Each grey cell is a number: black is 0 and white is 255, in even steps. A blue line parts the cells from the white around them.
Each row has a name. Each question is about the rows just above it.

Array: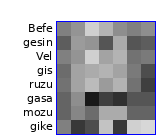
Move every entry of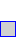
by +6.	[214]
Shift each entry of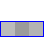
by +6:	[193, 161, 185]
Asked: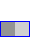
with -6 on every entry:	[142, 202]
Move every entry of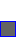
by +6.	[106]
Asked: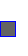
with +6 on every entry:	[106]
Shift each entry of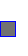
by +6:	[120]

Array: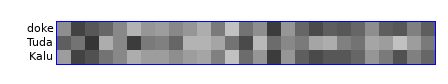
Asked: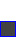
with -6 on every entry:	[60]
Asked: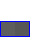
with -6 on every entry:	[88, 81]
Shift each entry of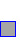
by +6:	[171]
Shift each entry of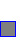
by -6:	[122]
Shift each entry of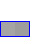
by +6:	[171, 163]
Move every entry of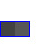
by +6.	[72, 93]
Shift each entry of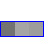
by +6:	[121, 171, 163]

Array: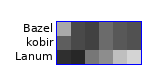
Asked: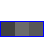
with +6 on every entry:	[71, 113, 94]
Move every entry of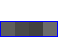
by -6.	[88, 67, 59, 101]
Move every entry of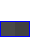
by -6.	[67, 59]
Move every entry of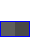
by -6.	[88, 67]
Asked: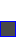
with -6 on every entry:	[67]
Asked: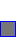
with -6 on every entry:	[113]
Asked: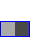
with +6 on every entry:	[175, 79]

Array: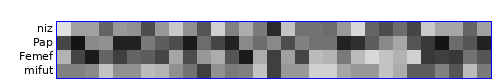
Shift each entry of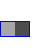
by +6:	[172, 83]
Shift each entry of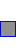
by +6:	[150]
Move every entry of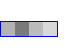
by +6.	[185, 128, 193, 222]
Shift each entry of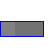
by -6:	[123, 108, 108]
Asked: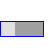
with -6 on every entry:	[218, 154, 154]
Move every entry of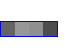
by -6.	[94, 146, 138, 71]

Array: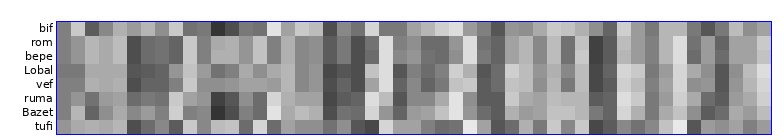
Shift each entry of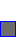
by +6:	[114]
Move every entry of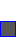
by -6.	[80]

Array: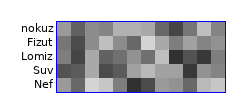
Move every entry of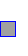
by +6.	[167]
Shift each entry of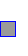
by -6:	[148]
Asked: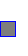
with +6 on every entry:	[132]
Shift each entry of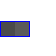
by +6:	[81, 97]
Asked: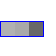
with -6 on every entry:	[171, 163, 98]
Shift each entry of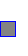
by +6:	[138]
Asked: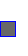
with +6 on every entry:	[110]

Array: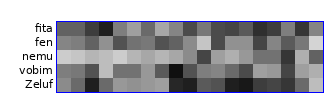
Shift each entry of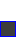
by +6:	[67]
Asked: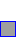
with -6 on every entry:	[153]
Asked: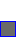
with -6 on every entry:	[100]
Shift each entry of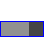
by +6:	[151, 151, 75]
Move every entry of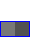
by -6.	[114, 76]
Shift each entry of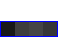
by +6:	[30, 67, 75, 60]
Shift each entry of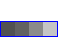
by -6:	[76, 92, 133, 191]

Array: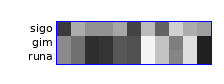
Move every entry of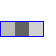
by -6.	[181, 93, 203]
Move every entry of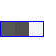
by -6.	[81, 74, 238]

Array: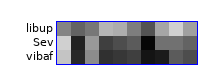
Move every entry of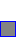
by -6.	[126]
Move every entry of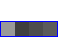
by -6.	[147, 57, 71, 85]
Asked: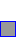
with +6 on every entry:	[159]
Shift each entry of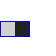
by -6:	[202, 27]
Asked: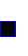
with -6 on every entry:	[0]

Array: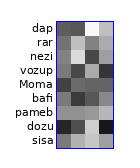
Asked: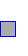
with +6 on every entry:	[177]
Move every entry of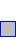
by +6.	[197]

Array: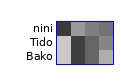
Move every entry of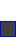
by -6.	[58]
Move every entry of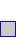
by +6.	[208]
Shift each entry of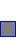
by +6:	[133]
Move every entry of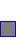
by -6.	[121]
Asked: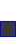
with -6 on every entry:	[52]
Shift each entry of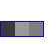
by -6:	[52, 149, 121]
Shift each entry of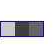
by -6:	[196, 58, 95]

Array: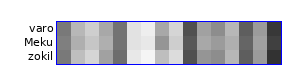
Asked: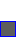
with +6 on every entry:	[100]
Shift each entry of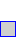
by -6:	[200]
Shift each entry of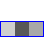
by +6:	[212, 94, 174]
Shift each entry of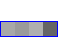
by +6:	[174, 161, 181, 107]
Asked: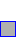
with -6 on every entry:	[169]
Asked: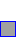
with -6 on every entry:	[155]

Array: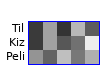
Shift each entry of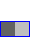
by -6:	[93, 185]
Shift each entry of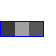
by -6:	[52, 155, 81]
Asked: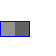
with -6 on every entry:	[142, 93]
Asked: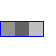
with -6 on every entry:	[142, 93, 185]

